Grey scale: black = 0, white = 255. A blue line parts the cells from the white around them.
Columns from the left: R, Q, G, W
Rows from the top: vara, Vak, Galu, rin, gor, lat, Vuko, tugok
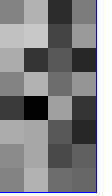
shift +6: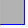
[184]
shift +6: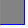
[137]
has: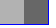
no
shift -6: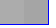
[166 159]

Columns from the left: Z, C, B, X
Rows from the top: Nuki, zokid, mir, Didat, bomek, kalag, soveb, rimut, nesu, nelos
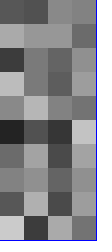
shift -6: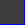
[54]
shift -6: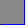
[131]
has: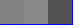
no
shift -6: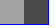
[157  68]

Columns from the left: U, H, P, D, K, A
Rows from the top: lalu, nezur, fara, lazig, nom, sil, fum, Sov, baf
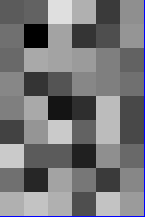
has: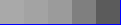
no
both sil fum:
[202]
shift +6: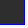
[52]
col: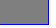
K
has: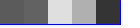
no
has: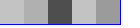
yes
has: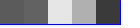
no

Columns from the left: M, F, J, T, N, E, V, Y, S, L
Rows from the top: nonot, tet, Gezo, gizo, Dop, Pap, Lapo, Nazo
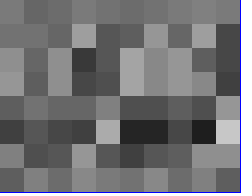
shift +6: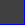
[70]
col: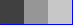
L
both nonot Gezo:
[102]

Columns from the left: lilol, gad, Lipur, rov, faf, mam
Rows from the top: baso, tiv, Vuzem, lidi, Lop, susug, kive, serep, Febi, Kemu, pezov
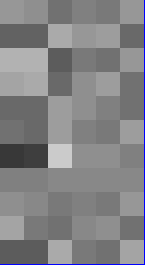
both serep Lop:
[128]
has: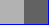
no
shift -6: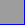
[151]
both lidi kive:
[143]

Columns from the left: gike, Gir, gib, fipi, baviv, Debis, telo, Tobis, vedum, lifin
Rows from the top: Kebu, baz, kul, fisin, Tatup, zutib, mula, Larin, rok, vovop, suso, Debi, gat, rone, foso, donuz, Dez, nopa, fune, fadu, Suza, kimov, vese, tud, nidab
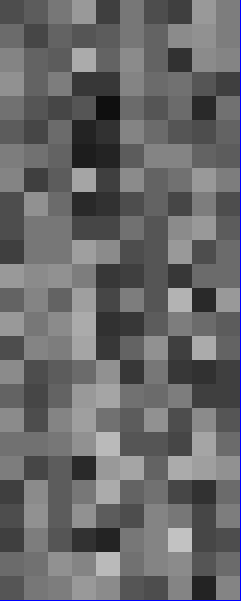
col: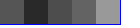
vedum
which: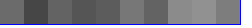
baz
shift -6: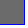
[101]
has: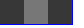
yes
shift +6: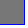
[125]

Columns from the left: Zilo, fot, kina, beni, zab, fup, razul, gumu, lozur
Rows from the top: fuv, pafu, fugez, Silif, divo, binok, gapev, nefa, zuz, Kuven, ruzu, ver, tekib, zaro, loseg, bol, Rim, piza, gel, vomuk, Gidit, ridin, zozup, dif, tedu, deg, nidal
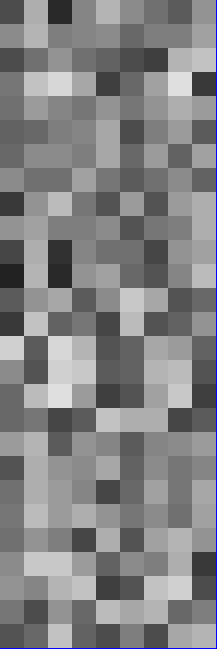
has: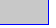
yes
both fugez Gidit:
[112]
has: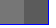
yes
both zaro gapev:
[98]
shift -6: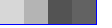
[209 174  77  92]

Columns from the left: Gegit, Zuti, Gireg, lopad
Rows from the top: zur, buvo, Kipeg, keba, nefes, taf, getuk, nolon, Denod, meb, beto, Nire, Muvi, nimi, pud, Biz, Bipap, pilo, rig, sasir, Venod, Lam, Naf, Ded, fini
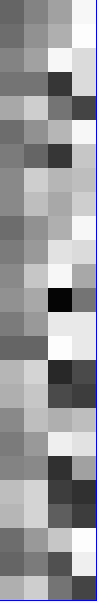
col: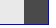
lopad
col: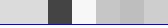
lopad
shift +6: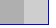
[181 212]
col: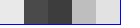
lopad
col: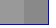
Zuti
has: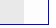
no
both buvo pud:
[253]

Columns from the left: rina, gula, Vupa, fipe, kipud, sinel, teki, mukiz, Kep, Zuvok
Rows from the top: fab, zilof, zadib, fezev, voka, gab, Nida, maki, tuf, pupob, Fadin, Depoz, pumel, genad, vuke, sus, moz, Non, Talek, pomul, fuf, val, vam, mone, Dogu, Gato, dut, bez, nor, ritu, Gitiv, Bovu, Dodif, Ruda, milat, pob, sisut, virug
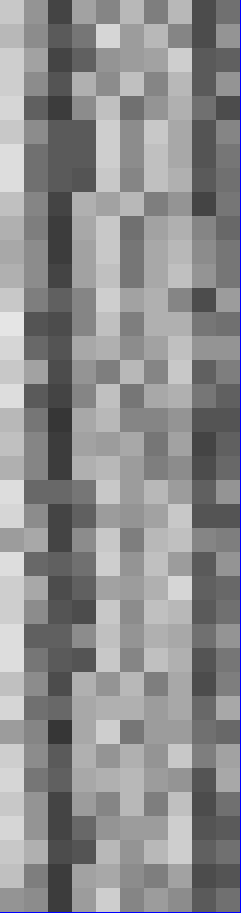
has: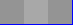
no
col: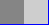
mukiz
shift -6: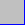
[186]
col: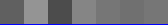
Zuvok
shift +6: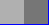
[182 124]

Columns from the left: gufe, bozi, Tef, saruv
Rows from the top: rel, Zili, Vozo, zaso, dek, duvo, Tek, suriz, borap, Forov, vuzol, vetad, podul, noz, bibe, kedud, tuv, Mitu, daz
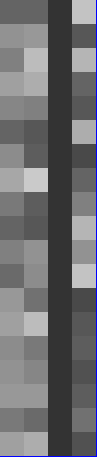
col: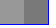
gufe
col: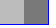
bozi

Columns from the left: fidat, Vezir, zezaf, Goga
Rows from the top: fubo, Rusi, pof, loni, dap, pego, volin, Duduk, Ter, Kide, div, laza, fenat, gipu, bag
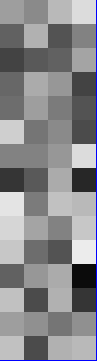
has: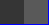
yes
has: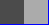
no
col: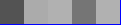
zezaf
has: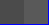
no
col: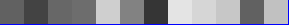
fidat

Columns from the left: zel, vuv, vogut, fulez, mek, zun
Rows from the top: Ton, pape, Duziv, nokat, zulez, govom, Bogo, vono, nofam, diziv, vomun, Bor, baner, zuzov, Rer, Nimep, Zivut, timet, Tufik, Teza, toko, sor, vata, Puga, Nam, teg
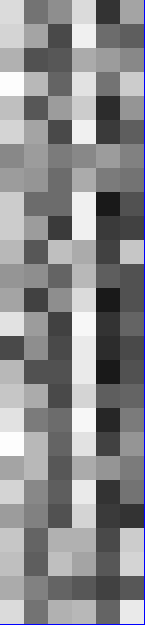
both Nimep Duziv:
[81]
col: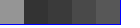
mek
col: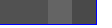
zun
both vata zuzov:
[100]
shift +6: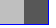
[197  93]
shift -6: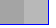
[158 178]
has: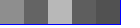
yes

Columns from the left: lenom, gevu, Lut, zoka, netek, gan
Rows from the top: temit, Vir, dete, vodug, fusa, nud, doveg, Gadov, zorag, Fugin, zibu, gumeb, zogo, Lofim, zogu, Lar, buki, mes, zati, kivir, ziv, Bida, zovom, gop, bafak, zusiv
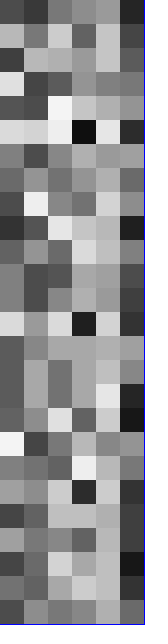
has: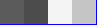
no
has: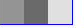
no
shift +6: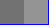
[120 154]
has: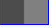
no
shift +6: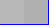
[190 182]

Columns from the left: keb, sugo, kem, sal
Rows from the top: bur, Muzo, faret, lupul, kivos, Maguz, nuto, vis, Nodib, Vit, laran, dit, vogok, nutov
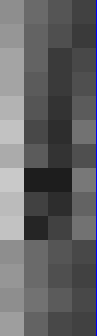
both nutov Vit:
[65]
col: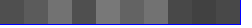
sal

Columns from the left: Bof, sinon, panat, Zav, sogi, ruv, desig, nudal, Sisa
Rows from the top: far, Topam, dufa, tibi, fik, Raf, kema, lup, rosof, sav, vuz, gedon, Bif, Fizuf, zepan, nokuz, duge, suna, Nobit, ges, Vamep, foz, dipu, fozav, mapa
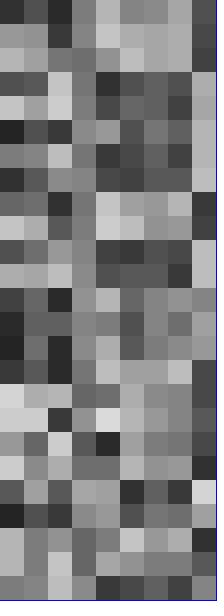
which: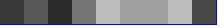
nokuz
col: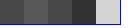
Sisa
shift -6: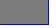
[118 118]
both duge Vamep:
[212]
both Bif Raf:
[181]
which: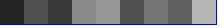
Raf

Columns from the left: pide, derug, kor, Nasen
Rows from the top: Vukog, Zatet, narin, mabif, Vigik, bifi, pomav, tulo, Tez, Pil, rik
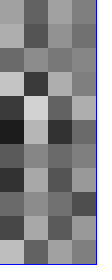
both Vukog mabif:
[127]
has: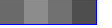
yes
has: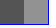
yes

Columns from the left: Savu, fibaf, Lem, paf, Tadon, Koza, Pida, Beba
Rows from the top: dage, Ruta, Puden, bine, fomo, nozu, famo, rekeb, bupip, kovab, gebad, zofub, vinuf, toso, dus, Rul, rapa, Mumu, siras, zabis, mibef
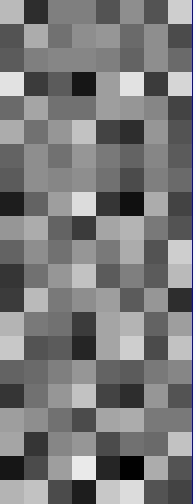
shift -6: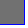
[107]
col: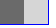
Beba
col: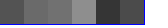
fibaf

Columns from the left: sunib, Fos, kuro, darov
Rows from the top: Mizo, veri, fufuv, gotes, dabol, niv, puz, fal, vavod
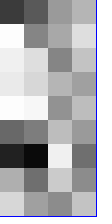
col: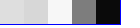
Fos
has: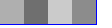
yes
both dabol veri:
[253]
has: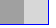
no
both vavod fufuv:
[195]
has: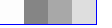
yes

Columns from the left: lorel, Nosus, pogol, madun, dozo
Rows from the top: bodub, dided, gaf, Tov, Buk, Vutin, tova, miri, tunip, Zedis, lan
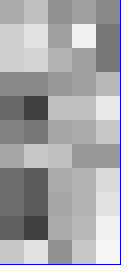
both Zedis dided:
[241]
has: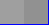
no
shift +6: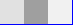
[231 165 247]
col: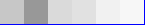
dozo
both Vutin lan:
[199]

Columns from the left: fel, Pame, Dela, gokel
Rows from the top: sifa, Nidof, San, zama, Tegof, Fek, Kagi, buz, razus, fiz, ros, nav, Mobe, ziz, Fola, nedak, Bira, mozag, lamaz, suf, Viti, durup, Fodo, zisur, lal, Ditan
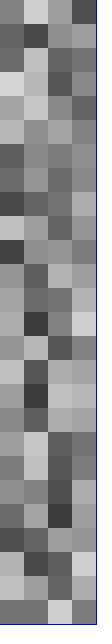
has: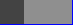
no
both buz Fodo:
[150]

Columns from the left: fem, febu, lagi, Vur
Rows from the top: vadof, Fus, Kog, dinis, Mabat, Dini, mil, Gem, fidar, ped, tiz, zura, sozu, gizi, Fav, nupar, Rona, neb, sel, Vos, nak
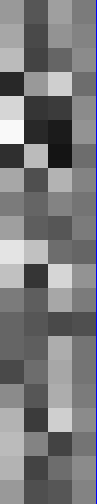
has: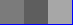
yes
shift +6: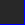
[46]
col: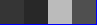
febu
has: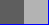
no
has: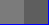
yes
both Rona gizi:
[86]
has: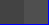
no

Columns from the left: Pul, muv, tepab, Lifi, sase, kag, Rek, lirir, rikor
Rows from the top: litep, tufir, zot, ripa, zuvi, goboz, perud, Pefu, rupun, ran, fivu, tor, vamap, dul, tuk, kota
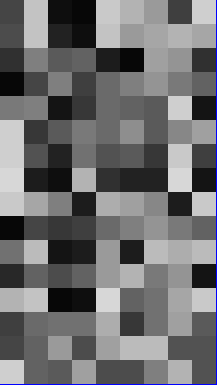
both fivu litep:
[154]
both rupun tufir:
[166]
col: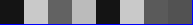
rikor
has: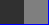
yes

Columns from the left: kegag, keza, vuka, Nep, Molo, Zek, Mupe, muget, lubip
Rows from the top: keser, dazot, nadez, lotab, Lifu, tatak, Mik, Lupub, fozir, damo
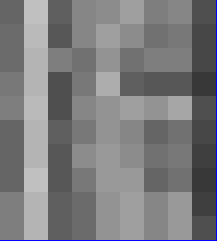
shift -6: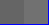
[ 95 107]
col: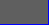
vuka
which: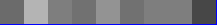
nadez
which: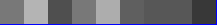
lotab
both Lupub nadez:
[113]
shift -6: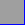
[153]

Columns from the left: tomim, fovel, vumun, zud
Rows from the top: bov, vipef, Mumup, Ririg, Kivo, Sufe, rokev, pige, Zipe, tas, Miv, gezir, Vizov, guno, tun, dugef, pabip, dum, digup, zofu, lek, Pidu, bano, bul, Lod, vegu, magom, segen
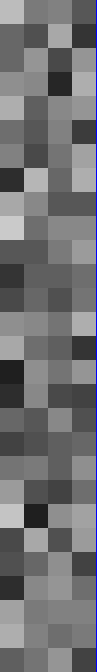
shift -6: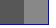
[ 81 130]
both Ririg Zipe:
[136]
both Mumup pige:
[103]

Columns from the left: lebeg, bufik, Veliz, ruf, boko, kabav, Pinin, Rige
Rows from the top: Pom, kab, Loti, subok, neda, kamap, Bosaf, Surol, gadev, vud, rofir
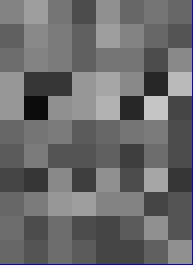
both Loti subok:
[137]
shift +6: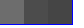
[115  82  75]
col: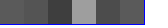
ruf
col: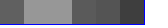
ruf
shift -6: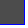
[70]

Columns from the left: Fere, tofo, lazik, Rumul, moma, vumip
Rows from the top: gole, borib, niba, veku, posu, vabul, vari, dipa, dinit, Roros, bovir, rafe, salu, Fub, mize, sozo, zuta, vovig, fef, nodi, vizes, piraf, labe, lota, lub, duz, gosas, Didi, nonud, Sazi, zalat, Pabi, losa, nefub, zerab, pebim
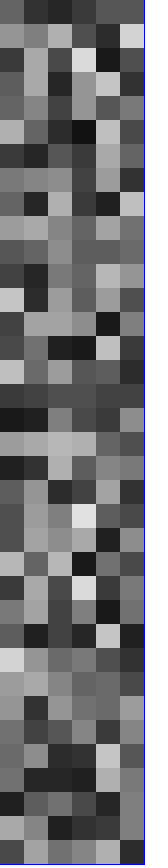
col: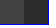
lazik
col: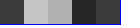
moma
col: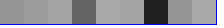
tofo
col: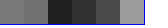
vumip
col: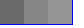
lazik

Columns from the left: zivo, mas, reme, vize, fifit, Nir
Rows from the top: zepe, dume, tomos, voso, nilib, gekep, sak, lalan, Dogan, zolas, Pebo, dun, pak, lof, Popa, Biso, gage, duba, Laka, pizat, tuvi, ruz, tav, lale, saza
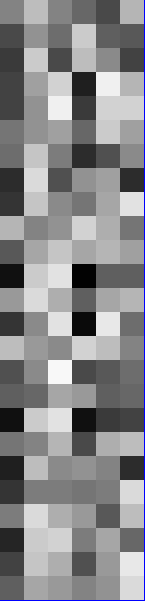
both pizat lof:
[138]
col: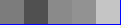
reme
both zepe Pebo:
[181]
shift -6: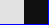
[220  10]
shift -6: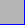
[175]

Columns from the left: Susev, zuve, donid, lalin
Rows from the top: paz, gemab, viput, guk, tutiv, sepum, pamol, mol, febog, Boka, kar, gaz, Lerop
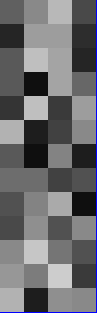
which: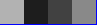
sepum
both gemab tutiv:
[157]
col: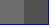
Susev
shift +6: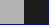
[184  35]
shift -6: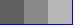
[ 90 131 178]

